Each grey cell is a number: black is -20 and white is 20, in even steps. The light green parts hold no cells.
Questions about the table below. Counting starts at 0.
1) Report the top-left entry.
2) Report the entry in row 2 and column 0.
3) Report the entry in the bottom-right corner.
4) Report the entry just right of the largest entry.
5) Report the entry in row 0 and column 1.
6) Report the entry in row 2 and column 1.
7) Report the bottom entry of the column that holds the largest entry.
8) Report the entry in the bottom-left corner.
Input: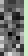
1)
9
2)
7
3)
-3
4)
7
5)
-7
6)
-7
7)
15
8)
-13

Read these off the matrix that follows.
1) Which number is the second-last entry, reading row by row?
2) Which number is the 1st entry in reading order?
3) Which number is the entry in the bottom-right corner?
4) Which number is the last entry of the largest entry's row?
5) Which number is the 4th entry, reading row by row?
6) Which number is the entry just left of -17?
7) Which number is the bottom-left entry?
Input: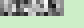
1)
-7
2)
3
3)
1
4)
3
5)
-3
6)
-11
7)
-5

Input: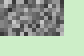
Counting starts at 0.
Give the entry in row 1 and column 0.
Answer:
3
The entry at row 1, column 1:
9
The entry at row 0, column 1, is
11
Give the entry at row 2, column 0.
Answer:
-1
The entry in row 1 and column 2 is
-3
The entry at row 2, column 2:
-13
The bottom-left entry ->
-11
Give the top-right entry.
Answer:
-11
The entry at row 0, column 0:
-3
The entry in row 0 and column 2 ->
9
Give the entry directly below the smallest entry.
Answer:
5
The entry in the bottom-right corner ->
9
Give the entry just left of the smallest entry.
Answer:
-5
